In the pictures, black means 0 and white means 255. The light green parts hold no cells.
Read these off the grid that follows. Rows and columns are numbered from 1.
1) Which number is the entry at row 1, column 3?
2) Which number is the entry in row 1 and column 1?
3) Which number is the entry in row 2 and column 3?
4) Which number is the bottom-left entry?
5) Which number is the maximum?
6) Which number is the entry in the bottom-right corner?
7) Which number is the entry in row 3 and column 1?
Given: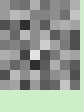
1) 112
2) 154
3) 174
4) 154
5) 226
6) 112
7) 79

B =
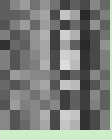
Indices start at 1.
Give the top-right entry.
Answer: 104
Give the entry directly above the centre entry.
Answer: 73
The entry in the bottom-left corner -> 135
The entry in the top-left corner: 95
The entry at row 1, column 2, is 135
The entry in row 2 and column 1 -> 95
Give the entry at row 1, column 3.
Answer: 156
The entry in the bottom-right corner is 126
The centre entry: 73
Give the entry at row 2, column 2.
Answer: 95
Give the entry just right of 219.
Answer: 187
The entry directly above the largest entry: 207
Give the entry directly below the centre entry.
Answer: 114
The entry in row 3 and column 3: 156
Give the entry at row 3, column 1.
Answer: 84

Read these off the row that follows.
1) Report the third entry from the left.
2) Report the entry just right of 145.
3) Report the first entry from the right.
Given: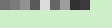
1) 145
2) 89
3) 58

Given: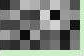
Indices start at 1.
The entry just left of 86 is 33
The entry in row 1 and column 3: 188
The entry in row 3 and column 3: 124
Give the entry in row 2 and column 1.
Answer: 135
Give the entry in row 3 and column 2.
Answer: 66
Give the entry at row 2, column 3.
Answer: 66
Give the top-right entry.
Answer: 77
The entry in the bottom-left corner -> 56
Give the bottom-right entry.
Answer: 124

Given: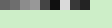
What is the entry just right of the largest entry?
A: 56
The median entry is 99

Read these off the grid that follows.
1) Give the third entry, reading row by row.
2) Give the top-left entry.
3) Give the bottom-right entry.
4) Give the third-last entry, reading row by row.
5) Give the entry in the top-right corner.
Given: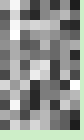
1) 163
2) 184
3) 29
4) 114
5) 29

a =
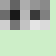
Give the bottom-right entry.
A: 218
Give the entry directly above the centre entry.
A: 173
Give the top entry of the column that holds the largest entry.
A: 149
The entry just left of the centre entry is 24

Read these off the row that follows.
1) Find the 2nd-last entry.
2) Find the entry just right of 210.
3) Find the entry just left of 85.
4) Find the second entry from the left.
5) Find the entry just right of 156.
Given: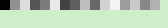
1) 135
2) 243
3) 222
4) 145
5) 200

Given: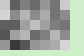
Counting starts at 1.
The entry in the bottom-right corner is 212
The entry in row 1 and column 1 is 202
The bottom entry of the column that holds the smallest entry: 58
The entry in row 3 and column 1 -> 95
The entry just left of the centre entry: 160
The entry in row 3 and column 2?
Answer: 95
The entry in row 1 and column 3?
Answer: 127
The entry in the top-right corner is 202
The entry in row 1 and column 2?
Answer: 95
